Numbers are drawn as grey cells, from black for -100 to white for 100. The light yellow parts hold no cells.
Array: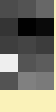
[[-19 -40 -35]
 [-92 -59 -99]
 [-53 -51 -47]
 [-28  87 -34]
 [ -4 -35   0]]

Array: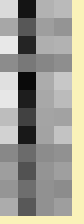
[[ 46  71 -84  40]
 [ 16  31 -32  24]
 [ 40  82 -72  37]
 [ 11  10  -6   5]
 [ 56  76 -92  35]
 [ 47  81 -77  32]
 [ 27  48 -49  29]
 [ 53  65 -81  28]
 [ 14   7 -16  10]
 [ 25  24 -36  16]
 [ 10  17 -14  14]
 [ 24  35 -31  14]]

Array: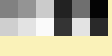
[[-97   1  16  59 -73 -13]
 [-68  62  78  96 -59  78]]

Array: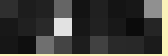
[[ 13 -63 -77 -74 -21 -85 -75 -84 -82]
 [-71 -81 -75 -68  77 -82 -74 -81 -91]
 [-79 -83 -88 -13 -47 -77 -49 -68 -69]]

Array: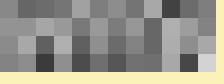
[[ -2   6 -20 -15  -8  26  -2  10  -9  32 -48 -15]
 [  2  15  15  30  20  -5  20  -3  18 -19  37  23]
 [ 32   9  32 -25  37 -25  12 -16   2 -19  36  11]
 [ 65   2  10 -54  12 -40 -13 -33 -11 -13  32 -44]]

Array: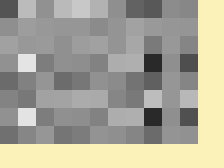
[[  6 -34  47  14  46  57  40  12 -23 -31  10]
 [ 17  12  23  19  18  18   9  16  27  20  18]
 [  4  26  19  21  13  23  26  16  31  -4  19]
 [-39  14  79  -2  13  11   2  36  37 -68  12]
 [  4 -16   1  17 -15  -7  14   9 -10 -25  18]
 [ 44   3  -6  27  28  34  33   5  -5  48  18]
 [-37  14  78  -2  13  11   2  36  37 -68  12]
 [ 14 -12   5  18  -8  -3  15  12   4 -16  16]]

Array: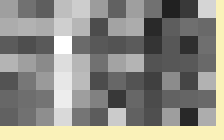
[[ 67  25 -11 -26  49  61  22 -24  25 -11 -74 -55]
 [-18  35  40  35  62  43 -40  28  35 -68 -27 -13]
 [-13 -29 -39 -30 100 -17 -31 -35 -29 -59 -32 -63]
 [-18  41  25   8  73  43 -11  28  41 -35 -32 -30]
 [ 40 -35  -7  21  81  47 -40 -19 -35 -50  10 -46]
 [-18 -19 -14  -9  86  24   1 -56 -19 -41 -23 -21]
 [ 36 -24 -11  11  70  -8 -28  59 -24 -38  24 -69]]
